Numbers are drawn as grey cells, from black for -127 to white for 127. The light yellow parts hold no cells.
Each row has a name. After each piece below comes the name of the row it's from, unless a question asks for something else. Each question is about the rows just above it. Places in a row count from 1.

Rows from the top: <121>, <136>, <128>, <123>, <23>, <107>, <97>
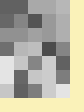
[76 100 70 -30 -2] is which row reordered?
<97>
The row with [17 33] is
<128>
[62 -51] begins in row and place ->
<123>, 3
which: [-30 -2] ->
<97>
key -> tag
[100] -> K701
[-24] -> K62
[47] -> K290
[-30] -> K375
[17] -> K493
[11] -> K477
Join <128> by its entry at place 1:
K493
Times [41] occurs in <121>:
2
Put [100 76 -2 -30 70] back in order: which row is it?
<97>

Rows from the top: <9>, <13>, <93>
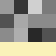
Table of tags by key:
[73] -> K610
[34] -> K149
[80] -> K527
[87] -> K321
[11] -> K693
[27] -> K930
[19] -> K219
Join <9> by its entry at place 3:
K527
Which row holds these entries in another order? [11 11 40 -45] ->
<13>
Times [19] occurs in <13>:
0
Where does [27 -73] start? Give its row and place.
<9>, 1

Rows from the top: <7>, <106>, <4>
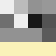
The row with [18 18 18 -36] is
<4>
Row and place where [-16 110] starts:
<106>, 1
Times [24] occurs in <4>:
0
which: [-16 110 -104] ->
<106>
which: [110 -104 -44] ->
<106>

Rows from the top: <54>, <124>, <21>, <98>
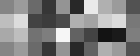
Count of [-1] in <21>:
2
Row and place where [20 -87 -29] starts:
<98>, 5
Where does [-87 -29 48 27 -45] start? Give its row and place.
<98>, 6

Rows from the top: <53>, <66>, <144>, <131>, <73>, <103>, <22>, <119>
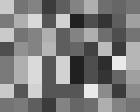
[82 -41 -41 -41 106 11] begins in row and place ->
<22>, 3
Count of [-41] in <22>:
4
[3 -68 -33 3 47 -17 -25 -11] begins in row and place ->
<53>, 3
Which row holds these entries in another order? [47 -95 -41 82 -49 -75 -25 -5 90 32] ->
<103>
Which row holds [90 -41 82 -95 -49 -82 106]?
<73>

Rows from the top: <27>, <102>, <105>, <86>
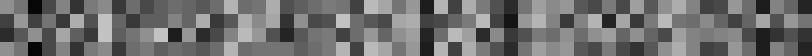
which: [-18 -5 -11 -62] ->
<27>
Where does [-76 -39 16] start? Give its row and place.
<86>, 46

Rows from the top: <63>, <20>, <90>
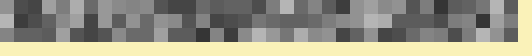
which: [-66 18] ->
<63>
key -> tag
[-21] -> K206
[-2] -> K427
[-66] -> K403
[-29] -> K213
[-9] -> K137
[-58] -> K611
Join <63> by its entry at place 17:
K213
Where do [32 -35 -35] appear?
<90>
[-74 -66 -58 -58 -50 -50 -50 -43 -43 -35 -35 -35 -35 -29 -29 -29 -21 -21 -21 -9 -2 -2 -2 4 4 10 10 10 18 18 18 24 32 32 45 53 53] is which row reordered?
<20>
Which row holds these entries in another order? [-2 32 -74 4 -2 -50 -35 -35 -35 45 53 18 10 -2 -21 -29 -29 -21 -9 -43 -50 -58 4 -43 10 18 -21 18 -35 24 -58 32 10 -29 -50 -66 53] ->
<20>
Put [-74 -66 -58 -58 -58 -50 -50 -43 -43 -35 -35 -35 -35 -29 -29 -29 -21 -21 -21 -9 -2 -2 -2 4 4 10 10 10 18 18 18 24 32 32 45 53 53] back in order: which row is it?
<63>
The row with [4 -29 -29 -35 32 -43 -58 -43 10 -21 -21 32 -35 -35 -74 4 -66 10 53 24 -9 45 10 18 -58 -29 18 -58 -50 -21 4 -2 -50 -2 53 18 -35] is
<90>

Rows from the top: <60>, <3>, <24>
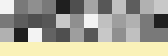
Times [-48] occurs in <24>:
1
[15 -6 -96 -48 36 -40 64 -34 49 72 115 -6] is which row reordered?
<60>
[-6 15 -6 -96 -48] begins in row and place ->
<60>, 2
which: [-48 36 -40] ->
<60>
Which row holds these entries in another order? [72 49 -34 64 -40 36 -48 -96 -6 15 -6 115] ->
<60>
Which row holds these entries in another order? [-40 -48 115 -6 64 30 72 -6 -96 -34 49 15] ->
<3>
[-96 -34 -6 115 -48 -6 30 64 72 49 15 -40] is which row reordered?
<3>

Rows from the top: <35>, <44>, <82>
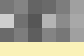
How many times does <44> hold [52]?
1
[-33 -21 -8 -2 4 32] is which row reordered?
<82>
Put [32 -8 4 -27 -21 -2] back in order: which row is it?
<35>
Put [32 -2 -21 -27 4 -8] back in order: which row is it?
<35>
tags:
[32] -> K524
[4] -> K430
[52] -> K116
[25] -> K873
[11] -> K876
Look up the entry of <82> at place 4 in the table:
K430
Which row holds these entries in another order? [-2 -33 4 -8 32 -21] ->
<82>
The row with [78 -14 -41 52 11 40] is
<44>

